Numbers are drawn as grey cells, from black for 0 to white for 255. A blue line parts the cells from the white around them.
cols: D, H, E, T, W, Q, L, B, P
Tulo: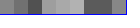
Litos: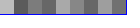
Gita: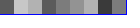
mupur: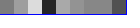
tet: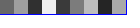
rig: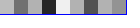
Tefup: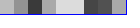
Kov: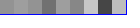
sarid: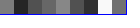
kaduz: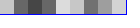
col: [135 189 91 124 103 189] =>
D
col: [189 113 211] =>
P

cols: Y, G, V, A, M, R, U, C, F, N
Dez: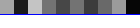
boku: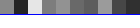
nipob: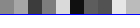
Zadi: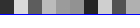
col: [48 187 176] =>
N
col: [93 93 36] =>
U
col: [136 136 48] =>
Y
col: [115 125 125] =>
A
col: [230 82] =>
F

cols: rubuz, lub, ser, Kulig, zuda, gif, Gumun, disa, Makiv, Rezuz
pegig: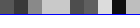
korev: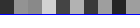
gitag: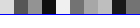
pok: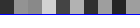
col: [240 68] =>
zuda
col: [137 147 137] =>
ser
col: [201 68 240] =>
zuda
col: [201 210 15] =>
Kulig
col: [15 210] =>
Kulig

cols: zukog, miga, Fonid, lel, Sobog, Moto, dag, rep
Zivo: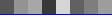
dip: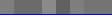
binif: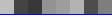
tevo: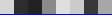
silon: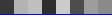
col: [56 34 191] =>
Fonid
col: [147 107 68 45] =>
miga
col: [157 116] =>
rep
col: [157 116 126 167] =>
rep

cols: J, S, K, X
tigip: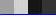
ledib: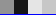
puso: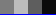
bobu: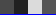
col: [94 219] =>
K
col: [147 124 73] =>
J
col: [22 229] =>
K

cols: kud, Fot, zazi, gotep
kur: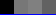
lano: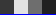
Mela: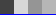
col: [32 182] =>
gotep
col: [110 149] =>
zazi
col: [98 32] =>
gotep
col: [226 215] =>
Fot
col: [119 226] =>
Fot
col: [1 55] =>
kud

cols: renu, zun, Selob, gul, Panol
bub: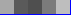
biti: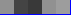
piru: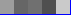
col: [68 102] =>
zun
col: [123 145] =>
gul
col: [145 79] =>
gul
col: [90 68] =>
zun

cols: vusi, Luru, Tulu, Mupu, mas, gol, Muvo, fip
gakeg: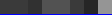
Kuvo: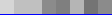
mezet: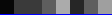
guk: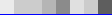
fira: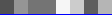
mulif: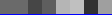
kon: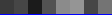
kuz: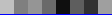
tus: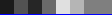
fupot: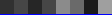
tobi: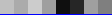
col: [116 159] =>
fip
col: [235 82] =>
vusi
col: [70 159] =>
Mupu
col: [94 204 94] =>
Muvo

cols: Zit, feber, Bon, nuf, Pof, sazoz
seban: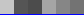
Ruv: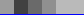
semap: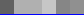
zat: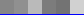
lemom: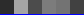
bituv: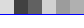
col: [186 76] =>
Bon
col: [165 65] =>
feber
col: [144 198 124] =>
nuf
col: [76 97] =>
Bon

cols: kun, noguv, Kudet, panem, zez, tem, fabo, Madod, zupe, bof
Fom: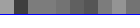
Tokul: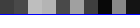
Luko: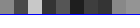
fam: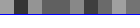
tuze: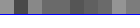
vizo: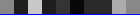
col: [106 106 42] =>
Madod
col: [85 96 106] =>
zez
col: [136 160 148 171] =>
zupe
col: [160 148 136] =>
kun
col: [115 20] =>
bof
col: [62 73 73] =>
noguv

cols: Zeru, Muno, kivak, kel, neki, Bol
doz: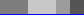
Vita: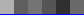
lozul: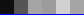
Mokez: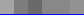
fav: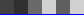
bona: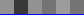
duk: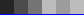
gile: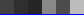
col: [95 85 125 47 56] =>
Muno
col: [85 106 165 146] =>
Bol
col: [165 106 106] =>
kivak
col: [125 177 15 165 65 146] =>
Zeru
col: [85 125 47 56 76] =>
Muno
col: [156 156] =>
neki
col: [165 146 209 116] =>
Bol

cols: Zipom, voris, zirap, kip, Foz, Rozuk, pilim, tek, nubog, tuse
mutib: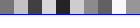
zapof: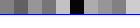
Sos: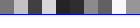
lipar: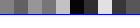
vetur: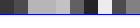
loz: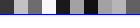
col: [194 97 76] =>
voris
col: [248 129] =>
nubog
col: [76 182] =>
nubog
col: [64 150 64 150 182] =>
zirap
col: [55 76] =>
nubog
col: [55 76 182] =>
nubog

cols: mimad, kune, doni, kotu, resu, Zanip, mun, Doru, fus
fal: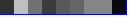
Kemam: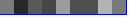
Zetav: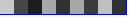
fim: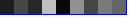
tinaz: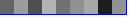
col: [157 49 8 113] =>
resu
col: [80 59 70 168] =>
mun
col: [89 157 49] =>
resu

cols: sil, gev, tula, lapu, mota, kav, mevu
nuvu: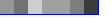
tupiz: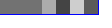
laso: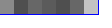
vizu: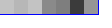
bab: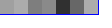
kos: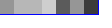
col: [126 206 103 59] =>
kav
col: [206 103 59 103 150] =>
kav
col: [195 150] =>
mevu
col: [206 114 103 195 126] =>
tula
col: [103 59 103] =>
kav
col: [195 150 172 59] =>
mevu
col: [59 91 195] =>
mevu

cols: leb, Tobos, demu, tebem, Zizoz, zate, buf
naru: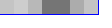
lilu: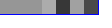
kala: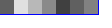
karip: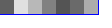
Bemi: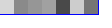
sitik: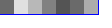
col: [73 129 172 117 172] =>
buf
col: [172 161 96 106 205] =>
zate
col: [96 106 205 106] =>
zate
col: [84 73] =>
Zizoz
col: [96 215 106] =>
leb
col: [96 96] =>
leb
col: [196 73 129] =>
buf

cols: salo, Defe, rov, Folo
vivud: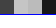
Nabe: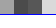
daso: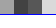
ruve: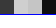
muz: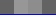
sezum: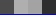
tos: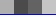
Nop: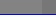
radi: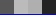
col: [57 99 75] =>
salo
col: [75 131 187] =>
Defe
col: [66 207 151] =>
Defe
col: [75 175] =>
salo
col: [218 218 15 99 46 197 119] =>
Folo
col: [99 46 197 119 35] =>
Folo

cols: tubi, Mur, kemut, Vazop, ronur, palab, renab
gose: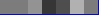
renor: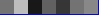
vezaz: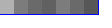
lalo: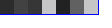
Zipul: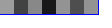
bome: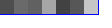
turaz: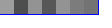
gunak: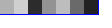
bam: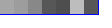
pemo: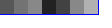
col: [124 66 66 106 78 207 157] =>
Mur
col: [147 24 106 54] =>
kemut
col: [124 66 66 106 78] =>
Mur
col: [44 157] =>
tubi
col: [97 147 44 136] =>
kemut

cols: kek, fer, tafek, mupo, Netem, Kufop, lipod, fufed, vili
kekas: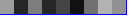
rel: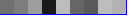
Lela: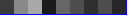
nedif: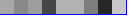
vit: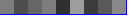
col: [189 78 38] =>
fufed
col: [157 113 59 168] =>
kek
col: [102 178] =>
Netem
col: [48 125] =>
lipod

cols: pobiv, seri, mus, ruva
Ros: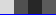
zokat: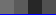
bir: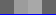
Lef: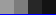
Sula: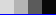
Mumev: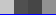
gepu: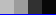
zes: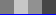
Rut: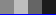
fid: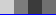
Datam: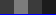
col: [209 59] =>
pobiv
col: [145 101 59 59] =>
mus
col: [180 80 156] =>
seri

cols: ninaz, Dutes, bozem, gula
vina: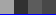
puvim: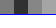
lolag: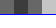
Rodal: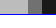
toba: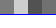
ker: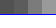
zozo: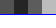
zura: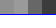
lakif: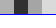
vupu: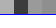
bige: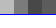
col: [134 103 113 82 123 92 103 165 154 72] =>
bozem
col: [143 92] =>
gula
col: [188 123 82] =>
ninaz
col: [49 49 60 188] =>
Dutes

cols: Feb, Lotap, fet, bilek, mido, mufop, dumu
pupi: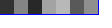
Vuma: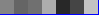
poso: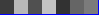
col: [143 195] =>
dumu
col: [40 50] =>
mido
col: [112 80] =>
fet
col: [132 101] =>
Lotap

